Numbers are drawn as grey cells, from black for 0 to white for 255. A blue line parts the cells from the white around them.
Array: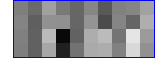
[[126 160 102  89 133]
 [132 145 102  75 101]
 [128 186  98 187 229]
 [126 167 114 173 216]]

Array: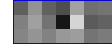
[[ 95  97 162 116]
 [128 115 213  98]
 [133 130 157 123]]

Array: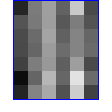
[[ 37 159 200]
 [ 84 158 125]
 [ 75 164 132]
 [ 74 156 132]
 [ 65 152 158]
 [ 12 182 226]
 [ 36 169 205]]

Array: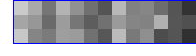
[[202 118 145  84 129 109  51]
 [165 106 118 113 133 176  80]
 [199 123 155  87 121  77  48]]

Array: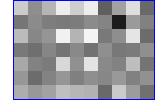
[[204 181 206  95 222]
 [118 125 124 132 154]
 [187 149 180 121 229]
 [121 134 137 143 123]
 [168 123 144 137 190]
 [151 131 128 135 129]
 [173 162 182 105 156]]

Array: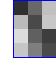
[[ 47 192]
 [186 199]
 [220  61]
 [198  74]]
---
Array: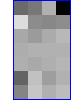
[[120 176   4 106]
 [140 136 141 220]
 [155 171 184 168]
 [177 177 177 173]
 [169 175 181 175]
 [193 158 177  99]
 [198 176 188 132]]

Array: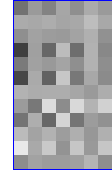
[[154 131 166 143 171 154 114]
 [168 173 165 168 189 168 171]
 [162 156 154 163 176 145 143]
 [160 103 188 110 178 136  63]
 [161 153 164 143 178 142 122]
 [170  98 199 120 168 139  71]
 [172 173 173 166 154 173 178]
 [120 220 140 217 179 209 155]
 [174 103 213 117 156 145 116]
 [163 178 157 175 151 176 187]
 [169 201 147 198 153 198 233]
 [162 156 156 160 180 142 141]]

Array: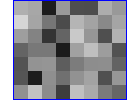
[[167  29 153  78  77 173 153 175]
 [165 118  75 181 163 137 165 213]
 [131  52 100 201 150  79 178 158]
 [120 120  27 161 191 157  82 100]
 [147 149  93 124 141 142  99  83]
 [ 29 143 112 146 163  80 151  85]
 [194 140  61 192 170 123 102 144]]

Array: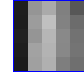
[[149 170 128  87  30]
 [156 192 130 108  29]
 [149 182 137 114  33]
 [162 179 136 116  30]
 [160 176 126 111  27]]

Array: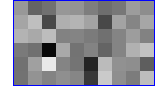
[[100 113 151 147 126 110 119 156 141 152]
 [191  72 175 180 163  72 163 133 166 165]
 [169 189 130 132 123 112 132 157 130 179]
 [112   8 169 115 131 100 132 177 194 122]
 [160 233 132 116  36 187 145 142  94 113]
 [147 131 143 134  56 202 142 124 189 114]]

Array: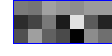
[[117 161 148 141 155 155 122]
 [ 68 121  27 225  91  35  44]
 [159  97  74   2 140 111  80]]

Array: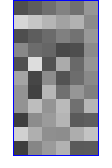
[[ 93 111 130 112 150  79]
 [198 181 162 178 139 214]
 [ 93 107 128 114 152  78]
 [108 102  73  78 139 136]
 [221  82 171 105 149  80]
 [ 70 140  83 109 137 164]
 [ 65 183 112 150 127 147]
 [189 148 186 112 182 147]
 [140 155 181  90  94  62]
 [175 143 141 173 195 209]
 [134 155 178  90  91  62]]
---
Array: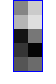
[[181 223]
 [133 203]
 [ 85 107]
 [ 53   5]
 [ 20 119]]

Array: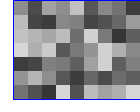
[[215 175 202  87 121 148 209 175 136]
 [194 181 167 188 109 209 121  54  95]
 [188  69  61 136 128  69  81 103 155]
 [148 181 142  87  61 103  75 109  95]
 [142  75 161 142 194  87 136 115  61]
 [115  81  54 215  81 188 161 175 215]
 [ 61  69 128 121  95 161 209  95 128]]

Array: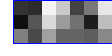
[[128  73 161 100 100  93 136]
 [ 51  43 244 201  66 121 231]
 [ 15  86 217 155 113  29 189]]

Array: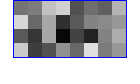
[[215 104 167  48  89 131 138 152]
 [202  61  81 144 104 223 124 152]
 [116 124 194 208  81 110  96 180]
 [ 89  54 167   8  67  34 131 173]]

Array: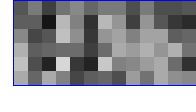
[[192  78  35 215  55  35 200 129 136 156 170 108  49]
 [176  94 102 108 108  63 108 170 156 176 149 176 114]
 [170 102 170 129  70  94 102  78 156 114 170 143 136]
 [136  70  86 192 143  55 149 163 129 163 163  94 102]
 [ 94  94  21 184 129  49 184 149  63 149  86  55  43]
 [ 86 122  63 114 136 102 122 122  78 122  78  78  86]]

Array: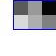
[[217 174 128]
 [ 90 153   7]]

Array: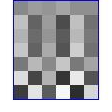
[[220  69 178  53 233  84]
 [198  99 170  84 206 113]
 [192  99 156  76 192 113]
 [178 107 149  91 184 121]
 [137 156 149 164 143 143]
 [121 184 137 198 121 164]
 [ 61 227  91 247  45 213]]

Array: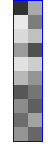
[[233 125]
 [225 205]
 [218 192]
 [184 148]
 [155  80]
 [148 103]
 [140  95]
 [109 162]
 [ 87 117]
 [ 50 169]]
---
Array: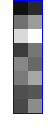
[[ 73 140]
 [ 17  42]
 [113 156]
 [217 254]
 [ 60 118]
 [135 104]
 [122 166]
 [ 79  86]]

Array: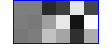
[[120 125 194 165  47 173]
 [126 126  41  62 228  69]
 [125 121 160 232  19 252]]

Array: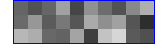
[[183 173 104  99 164  62 195 214  90  80]
 [101  82 102 161  70 145 109  82 137 175]
 [106 151  91 120  86 170 143 161  85  45]]

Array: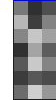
[[108 207 151]
 [121  48  79]
 [183  61 130]
 [134 198 160]
 [ 48 164  93]
 [ 89 201 132]
 [ 60  88  75]]

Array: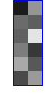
[[ 74 154]
 [ 27 149]
 [107  94]
 [ 97 228]
 [125  56]
 [169  88]]

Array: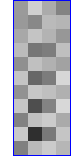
[[128 186 203 182]
 [154 208 171 131]
 [153 136 186 181]
 [168 196 179 151]
 [187 118 125 191]
 [143 192 177 162]
 [196 103 124 215]
 [146 199 191 176]
 [198  78 131 216]
 [130 192 203 170]
 [201  47 121 197]]

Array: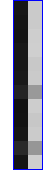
[[ 21 206]
 [ 23 202]
 [ 21 202]
 [ 20 206]
 [ 24 207]
 [ 24 200]
 [ 26 202]
 [ 36 153]
 [ 17 205]
 [ 18 199]
 [ 22 203]
 [ 41 150]]
